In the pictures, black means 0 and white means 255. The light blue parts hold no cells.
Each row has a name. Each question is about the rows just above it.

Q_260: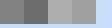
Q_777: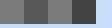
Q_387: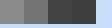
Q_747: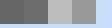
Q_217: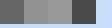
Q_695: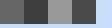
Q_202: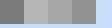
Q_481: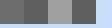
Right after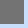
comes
[67]
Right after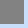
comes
[108]

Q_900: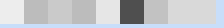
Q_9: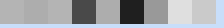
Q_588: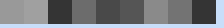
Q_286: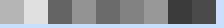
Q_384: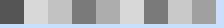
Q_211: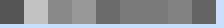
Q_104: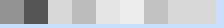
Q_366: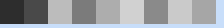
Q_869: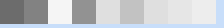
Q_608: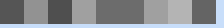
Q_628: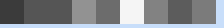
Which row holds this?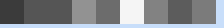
Q_628
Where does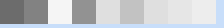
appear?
Q_869
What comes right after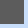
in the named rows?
[123]
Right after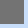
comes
[52]
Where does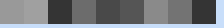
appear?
Q_588
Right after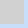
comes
[138]

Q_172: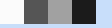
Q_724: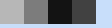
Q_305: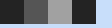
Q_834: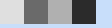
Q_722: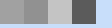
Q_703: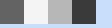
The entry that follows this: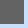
[244]
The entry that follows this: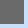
[176]
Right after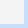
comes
[183]
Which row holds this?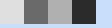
Q_834
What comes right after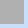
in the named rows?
[43]

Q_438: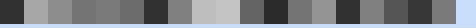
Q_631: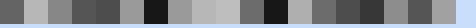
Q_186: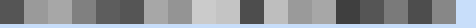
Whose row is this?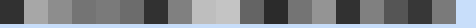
Q_438
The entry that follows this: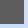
[85]
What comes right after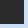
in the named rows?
[116]
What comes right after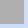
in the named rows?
[108]

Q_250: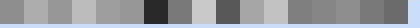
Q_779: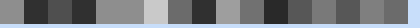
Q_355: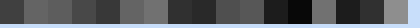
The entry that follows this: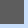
[72]
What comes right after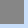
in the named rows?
[142]
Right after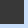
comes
[100]

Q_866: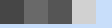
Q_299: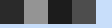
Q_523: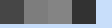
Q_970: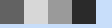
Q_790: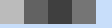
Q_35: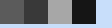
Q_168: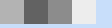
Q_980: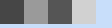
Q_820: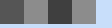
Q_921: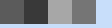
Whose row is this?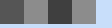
Q_820
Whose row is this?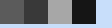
Q_35
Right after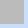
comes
[98]
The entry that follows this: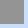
[28]
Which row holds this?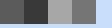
Q_921

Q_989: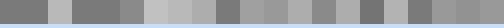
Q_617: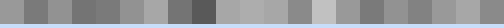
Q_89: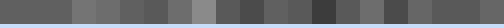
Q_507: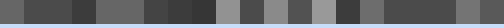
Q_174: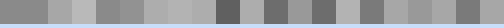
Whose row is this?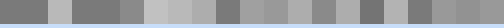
Q_989
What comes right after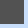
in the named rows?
[153]
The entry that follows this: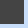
[60]
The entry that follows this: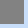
[153]
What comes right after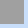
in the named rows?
[153]

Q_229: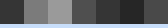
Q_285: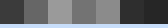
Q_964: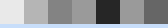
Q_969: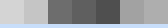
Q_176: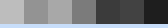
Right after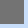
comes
[139]
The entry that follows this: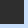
[38]
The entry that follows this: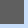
[79]
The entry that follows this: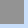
[168]
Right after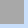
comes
[123]

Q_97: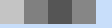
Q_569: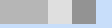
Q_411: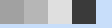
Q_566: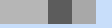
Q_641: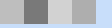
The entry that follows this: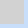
[174]
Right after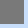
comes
[210]
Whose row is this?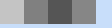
Q_97
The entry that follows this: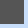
[134]
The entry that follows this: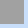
[182]

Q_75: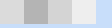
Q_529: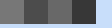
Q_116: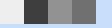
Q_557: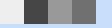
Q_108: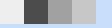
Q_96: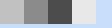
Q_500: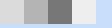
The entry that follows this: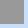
[112]
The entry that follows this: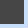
[153]

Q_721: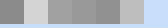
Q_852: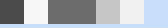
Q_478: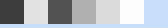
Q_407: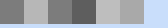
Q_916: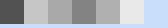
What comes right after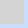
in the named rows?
[161]
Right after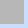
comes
[124]
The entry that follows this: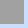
[153]
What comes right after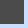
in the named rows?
[247]

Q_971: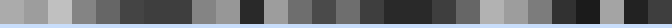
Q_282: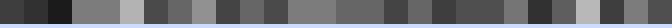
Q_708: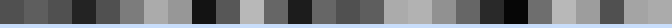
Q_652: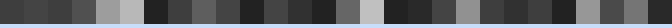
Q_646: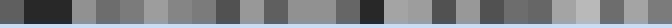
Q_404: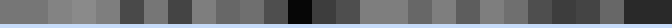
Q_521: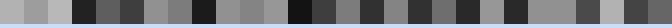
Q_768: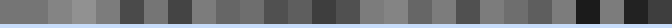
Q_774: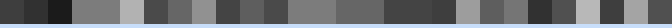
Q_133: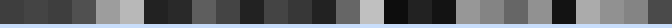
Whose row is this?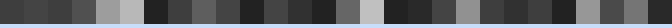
Q_652
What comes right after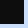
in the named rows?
[34]
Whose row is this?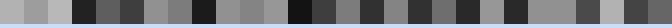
Q_521
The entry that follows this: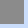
[124]
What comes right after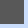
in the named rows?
[184]
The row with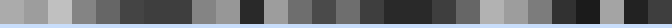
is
Q_971
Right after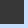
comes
[34]

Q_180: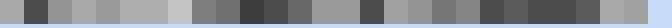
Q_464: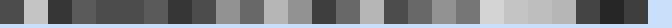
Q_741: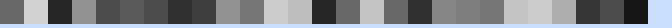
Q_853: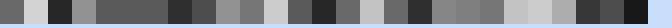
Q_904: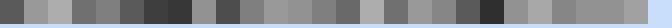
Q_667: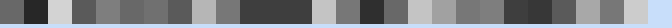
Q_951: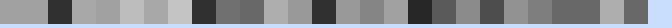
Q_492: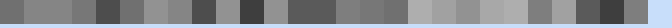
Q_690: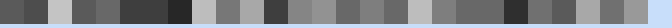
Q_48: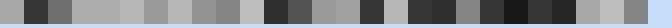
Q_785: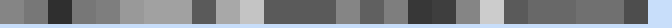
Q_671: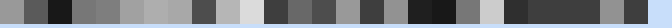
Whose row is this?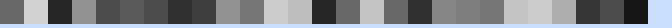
Q_741
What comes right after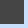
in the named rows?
[39]
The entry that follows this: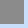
[77]
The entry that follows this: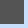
[153]
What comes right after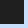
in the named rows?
[24]
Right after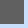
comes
[126]

